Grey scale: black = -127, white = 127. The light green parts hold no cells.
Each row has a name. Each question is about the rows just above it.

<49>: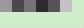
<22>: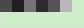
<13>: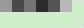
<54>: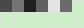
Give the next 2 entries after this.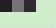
[-43  56]
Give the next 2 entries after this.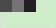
[-31 100]
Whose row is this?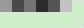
<49>
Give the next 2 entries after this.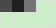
[-83 -43]

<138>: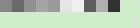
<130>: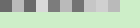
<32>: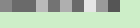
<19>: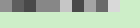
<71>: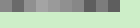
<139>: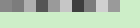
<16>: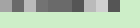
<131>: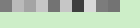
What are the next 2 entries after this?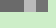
[ 47 -21]
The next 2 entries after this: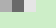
[ 26 -42]
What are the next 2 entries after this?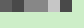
[ 36 -21]
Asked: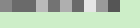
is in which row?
<32>
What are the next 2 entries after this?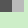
[ 80 -42]

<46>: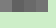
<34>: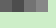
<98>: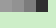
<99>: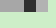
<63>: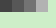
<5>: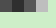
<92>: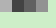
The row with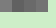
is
<46>
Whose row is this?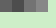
<34>

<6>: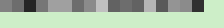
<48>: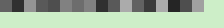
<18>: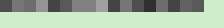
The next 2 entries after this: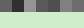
[  1 -79]
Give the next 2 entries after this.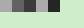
[-49  32]
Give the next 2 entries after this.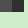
[-18 -59]
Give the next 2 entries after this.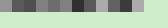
[-90 -49]
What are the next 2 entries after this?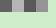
[ 11 -79]
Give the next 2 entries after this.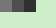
[-18 -59]

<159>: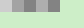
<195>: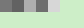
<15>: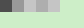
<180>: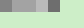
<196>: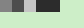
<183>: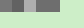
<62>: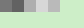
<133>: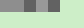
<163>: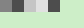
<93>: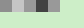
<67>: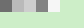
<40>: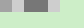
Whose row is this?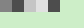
<163>
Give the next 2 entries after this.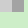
[ 3 46]

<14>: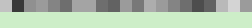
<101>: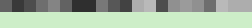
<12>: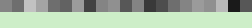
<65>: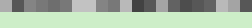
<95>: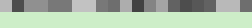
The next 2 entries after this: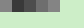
[27 16]
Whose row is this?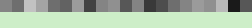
<12>
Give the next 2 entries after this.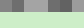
[-7 45]
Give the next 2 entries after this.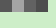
[-40 -29]

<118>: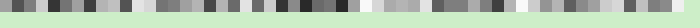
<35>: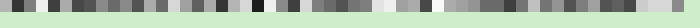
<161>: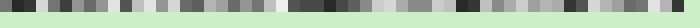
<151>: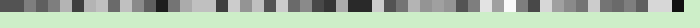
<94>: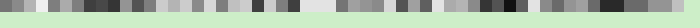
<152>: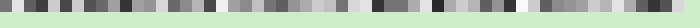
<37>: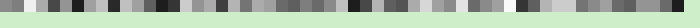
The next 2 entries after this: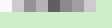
[ 87 -32]
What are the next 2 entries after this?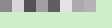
[ 10 -74]
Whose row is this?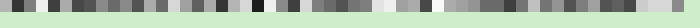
<35>

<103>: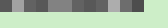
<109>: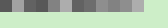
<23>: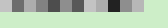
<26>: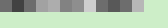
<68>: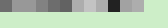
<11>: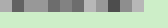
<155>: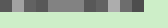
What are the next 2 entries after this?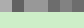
[55 24]
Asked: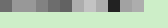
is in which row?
<68>
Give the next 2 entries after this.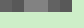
[-29  45]
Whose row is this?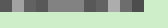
<155>

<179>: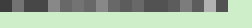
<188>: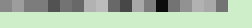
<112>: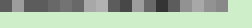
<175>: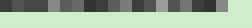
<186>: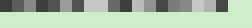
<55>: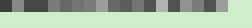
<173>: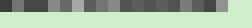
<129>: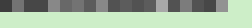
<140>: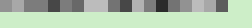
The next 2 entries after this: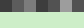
[-12 -66]
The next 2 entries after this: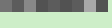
[ -3 -45]

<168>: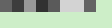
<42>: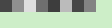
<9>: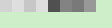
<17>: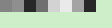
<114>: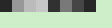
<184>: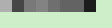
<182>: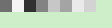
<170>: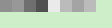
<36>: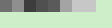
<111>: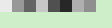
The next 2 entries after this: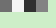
[71 36]
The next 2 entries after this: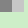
[ 36 106]
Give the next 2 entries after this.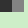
[71 36]
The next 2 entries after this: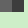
[ 24 -78]

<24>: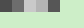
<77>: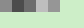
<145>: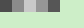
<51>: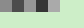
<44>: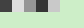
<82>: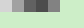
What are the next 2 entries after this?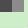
[73 22]
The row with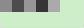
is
<51>
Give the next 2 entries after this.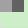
[-51   2]
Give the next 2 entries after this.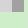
[-30 -51]

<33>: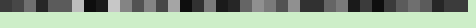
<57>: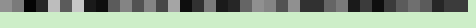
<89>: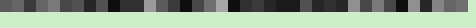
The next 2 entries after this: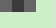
[ -5 -56]
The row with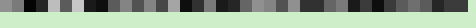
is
<57>
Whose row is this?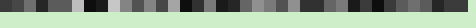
<33>
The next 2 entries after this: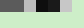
[  4 -45]
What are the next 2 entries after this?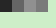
[-45  16]

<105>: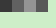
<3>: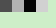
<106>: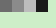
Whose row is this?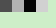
<3>
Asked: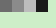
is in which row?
<106>

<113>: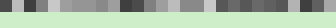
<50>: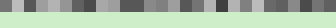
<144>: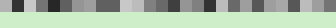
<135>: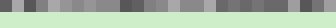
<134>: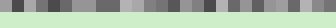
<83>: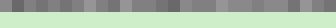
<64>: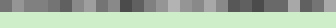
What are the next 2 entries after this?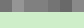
[0 0]
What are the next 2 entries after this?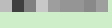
[-64 -52]

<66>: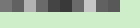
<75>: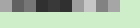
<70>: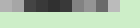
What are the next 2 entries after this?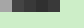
[ 2 20]
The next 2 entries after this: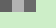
[-59 -70]
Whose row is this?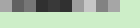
<75>
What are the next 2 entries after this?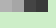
[-79 -70]
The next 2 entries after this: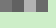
[-59 -70]
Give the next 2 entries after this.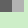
[-21 -59]

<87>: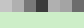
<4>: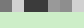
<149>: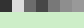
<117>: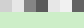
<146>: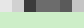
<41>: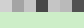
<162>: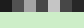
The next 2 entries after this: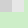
[  5 -37]
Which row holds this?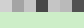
<41>

